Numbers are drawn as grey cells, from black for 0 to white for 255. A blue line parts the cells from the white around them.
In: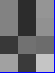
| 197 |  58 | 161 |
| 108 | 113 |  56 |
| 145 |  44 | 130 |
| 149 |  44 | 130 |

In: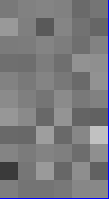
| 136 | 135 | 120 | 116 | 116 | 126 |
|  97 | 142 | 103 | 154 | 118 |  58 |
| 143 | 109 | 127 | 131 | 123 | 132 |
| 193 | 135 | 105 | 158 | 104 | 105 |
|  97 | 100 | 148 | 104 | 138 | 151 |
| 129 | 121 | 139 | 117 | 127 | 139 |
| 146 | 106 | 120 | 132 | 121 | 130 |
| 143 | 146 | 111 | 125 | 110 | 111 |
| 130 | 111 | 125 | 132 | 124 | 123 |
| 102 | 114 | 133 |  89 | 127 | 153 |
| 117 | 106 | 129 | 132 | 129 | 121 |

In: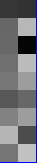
| 193 | 117 |
|  76 | 181 |
| 157 | 130 |
| 103 |  87 |
| 157 | 119 |
| 187 | 111 |
|   5 | 104 |
| 183 | 103 |
|  50 |  54 |

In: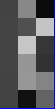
|  99 |  17 |  67 |
| 132 | 151 |  67 |
|  50 | 149 |  68 |
|  54 | 198 |  68 |
| 196 |  80 |  68 |
|  11 | 136 |  67 |

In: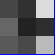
| 186 |  73 |  89 |
|  46 |  34 | 102 |
| 220 |  49 |  70 |

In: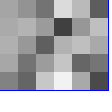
|  74 | 169 | 242 | 199 | 101 | 130 |
| 117 | 102 | 197 | 156 | 115 | 167 |
| 169 | 191 | 178 |  95 | 152 | 176 |
| 191 | 151 |  64 | 155 | 179 | 170 |
|  93 | 186 | 219 | 115 | 147 | 165 |

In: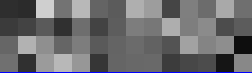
| 136 |  21 |  76 |  71 |  60 | 105 | 104 | 101 |  54 | 151 | 184 | 155 |  48 | 112 |
|  14 | 142 | 132 | 162 |  83 |  98 | 107 | 100 |  90 | 125 | 101 | 143 | 178 | 102 |
|  92 |  76 | 139 | 126 | 174 | 119 | 125 |  93 |  67 | 110 |  48 |  90 |  67 |  59 |
| 111 | 169 | 108 | 127 |  69 | 157 | 175 |  91 | 100 | 184 | 115 | 207 |  43 |  46 |

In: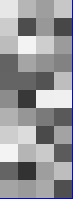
|  79 | 170 | 154 | 164 |
| 190 | 158 |  50 | 100 |
|  91 | 202 | 181 | 243 |
| 163 |  74 | 220 | 206 |
|  89 | 122 | 150 | 177 |
| 240 | 239 |  56 | 140 |
| 190 |  83 | 100 | 100 |
| 130 | 145 | 165 |  99 |
| 155 | 206 | 243 | 188 |
|  71 | 152 |  77 | 204 |
| 199 | 158 | 182 | 231 |
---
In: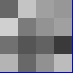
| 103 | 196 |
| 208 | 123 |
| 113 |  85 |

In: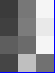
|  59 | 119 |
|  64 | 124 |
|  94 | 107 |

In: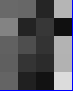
| 105 | 103 |
| 131 |  35 |
|  97 |  78 |

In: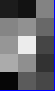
|  28 |  18 |
| 133 | 145 |
| 150 | 236 |

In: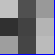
| 193 |  80 |
|  48 |  66 |
| 158 |  69 |

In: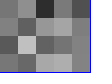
| 118 | 143 |
| 129 |  96 |
|  89 | 192 |
